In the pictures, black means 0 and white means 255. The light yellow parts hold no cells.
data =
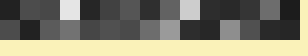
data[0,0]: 34
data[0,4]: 38
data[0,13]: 109
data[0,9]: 205
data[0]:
[34, 76, 72, 229, 38, 65, 85, 47, 98, 205, 45, 41, 53, 109, 28]
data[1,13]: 41

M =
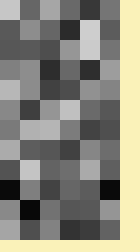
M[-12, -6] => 198
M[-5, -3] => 65
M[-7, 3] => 192
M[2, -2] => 203
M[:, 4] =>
[56, 206, 203, 46, 145, 106, 67, 134, 170, 92, 88, 60]
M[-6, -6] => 122
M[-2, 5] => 149
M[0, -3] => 105
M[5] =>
[136, 63, 149, 192, 106, 87]
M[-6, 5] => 79
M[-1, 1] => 79
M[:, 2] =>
[166, 102, 78, 45, 65, 149, 181, 86, 99, 67, 114, 130]
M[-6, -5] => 177
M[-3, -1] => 10
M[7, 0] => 171
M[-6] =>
[122, 177, 181, 124, 67, 79]
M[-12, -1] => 117

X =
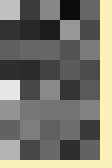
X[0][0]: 192
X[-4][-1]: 89
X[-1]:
[180, 70, 105, 46, 99]
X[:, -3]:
[135, 28, 102, 67, 137, 116, 96, 105]
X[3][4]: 75
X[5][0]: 147
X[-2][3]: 108
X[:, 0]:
[192, 50, 94, 46, 230, 147, 99, 180]
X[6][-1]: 58
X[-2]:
[99, 124, 96, 108, 58]
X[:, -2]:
[12, 151, 85, 92, 52, 116, 108, 46]
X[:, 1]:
[59, 40, 101, 43, 70, 119, 124, 70]
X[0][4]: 101

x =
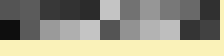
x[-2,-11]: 84
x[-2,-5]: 114
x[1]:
[14, 90, 154, 175, 196, 84, 146, 179, 190, 52, 65]
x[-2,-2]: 105
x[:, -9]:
[56, 154]

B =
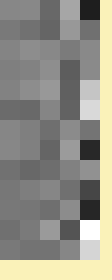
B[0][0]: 135
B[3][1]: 130
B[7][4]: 40
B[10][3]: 140
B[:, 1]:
[136, 113, 141, 130, 141, 105, 127, 128, 104, 126, 118, 122, 115]
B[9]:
[119, 126, 134, 112, 70]
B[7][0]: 135
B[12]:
[121, 115, 115, 134, 213]
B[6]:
[134, 127, 111, 139, 116]
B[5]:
[107, 105, 133, 98, 217]
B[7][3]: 155
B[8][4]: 145
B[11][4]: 255
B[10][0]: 120
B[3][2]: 142
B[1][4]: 112
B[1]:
[121, 113, 101, 152, 112]

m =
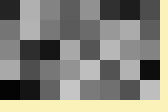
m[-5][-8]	36
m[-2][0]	169
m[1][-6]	120
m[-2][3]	147
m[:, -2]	[29, 171, 141, 178, 82]
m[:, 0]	[36, 117, 134, 169, 4]
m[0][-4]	145
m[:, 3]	[93, 91, 168, 147, 197]
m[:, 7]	[77, 93, 131, 13, 190]
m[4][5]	112
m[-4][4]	107
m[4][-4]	122

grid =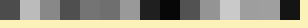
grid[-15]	76
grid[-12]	79
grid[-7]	7

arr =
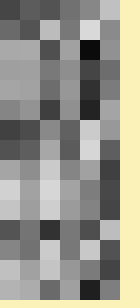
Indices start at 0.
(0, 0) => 70
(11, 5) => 189
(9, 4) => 125
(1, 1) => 83
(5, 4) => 35
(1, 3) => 120
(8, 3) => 133
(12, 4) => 200
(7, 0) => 82
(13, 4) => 123
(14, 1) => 172
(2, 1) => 170
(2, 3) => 161
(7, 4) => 214
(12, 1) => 114
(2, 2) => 79
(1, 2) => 188
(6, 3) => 97
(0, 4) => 135
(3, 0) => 159
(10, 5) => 69
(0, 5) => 192
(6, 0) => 65
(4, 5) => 123
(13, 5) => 68
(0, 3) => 113
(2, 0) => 169
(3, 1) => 160

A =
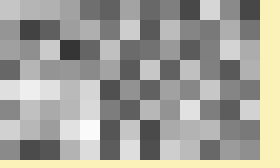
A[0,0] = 197
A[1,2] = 95
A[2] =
[160, 143, 202, 53, 101, 192, 107, 114, 153, 91, 127, 211, 172]
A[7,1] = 75
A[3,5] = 163
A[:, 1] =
[181, 66, 143, 181, 238, 192, 183, 75]
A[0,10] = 214
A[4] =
[223, 238, 224, 186, 213, 80, 146, 97, 161, 135, 199, 133, 119]
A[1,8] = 188
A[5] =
[135, 192, 170, 183, 217, 125, 95, 183, 147, 225, 126, 93, 210]
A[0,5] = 97
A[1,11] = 174
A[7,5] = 92
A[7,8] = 206
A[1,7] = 89
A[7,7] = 79
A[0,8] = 127
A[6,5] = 85
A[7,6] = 222
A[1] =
[149, 66, 95, 158, 175, 120, 205, 89, 188, 133, 121, 174, 116]
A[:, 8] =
[127, 188, 153, 97, 161, 147, 170, 206]
